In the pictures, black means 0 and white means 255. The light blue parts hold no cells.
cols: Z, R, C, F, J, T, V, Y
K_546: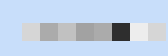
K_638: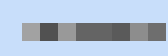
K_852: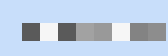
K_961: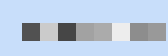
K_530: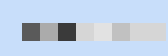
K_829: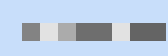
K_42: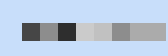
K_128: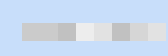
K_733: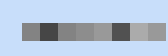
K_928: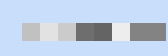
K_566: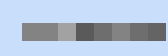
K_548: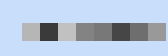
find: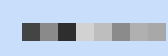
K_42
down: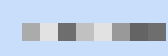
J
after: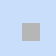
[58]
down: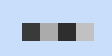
C
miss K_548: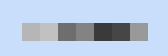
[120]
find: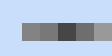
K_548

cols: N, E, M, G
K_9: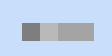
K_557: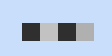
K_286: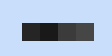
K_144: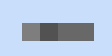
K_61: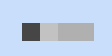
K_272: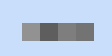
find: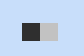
K_557
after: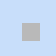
[164]
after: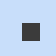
[70]
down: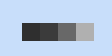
M

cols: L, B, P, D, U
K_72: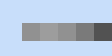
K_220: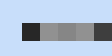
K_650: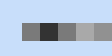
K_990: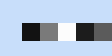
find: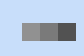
K_72
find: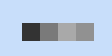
K_650
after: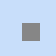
[145]
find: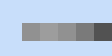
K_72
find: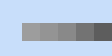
K_72
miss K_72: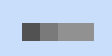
[157]
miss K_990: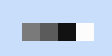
[28]

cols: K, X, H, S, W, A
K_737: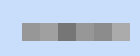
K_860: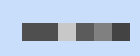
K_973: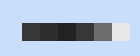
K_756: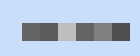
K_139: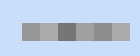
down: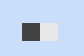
A
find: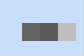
K_756
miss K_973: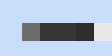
[34]
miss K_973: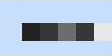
[46]
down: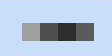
X

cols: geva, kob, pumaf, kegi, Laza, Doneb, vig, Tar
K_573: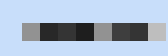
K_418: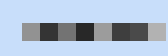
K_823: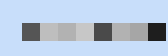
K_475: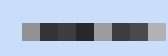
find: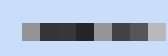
K_475
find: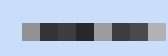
K_475

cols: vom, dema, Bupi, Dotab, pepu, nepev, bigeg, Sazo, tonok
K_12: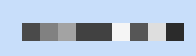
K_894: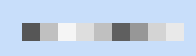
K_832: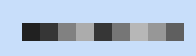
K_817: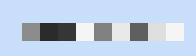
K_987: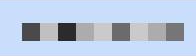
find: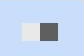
K_817
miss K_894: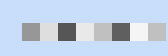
[212]

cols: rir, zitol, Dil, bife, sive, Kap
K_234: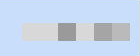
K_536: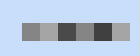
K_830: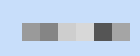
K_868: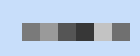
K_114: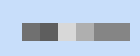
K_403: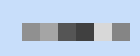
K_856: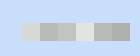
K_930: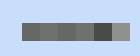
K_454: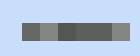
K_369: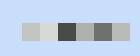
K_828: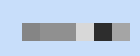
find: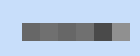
K_930
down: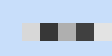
bife
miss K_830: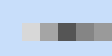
[206]
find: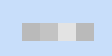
K_856
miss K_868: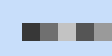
[122]

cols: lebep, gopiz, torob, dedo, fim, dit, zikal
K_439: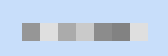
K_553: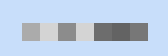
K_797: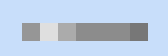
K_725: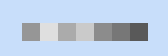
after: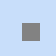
[223]
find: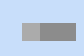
K_797
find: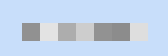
K_439
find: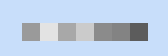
K_725

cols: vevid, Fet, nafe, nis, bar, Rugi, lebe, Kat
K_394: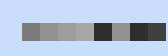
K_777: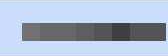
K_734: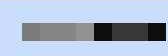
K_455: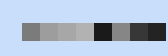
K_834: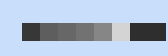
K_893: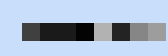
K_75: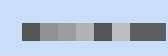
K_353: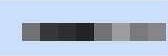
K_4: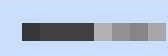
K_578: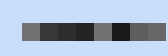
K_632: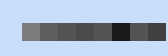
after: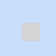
[46]
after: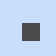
[84]
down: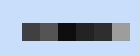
Kat

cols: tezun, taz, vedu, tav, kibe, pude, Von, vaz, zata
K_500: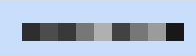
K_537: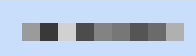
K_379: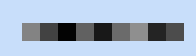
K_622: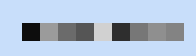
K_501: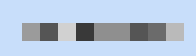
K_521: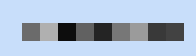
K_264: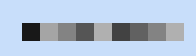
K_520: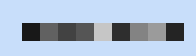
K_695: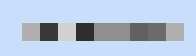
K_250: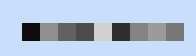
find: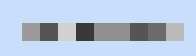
K_501
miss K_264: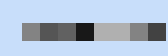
[165]

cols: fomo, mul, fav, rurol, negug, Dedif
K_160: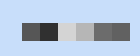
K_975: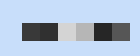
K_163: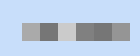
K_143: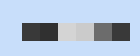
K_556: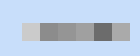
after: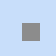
[149]
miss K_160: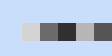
[97]
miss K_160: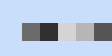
[97]
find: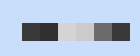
K_143
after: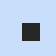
[86]
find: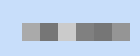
K_163

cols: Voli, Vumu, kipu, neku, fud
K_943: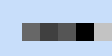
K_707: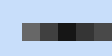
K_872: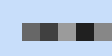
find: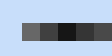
K_707
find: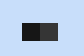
K_707

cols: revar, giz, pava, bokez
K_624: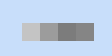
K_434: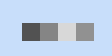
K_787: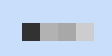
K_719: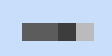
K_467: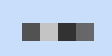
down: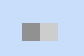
bokez
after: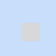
[145]
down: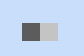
giz
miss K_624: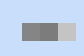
[156]
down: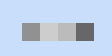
bokez
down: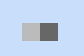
bokez
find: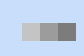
K_624

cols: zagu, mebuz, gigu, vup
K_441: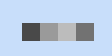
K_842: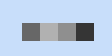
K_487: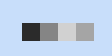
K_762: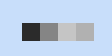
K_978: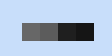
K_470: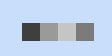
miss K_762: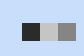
[177]
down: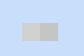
gigu
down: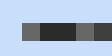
zagu
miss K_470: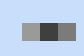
[197]
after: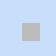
[114]
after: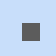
[31]
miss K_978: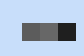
[21]

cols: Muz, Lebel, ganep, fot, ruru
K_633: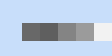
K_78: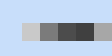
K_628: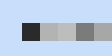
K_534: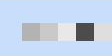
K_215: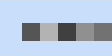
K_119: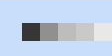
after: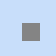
[155]
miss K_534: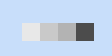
[222]
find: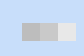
K_119

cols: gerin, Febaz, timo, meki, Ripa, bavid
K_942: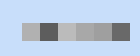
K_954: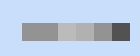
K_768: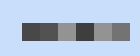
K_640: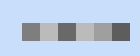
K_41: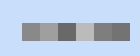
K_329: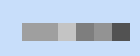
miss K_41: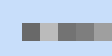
[137]
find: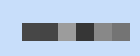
K_768
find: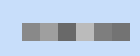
K_41
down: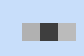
meki
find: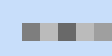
K_640
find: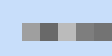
K_41
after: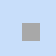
[159]

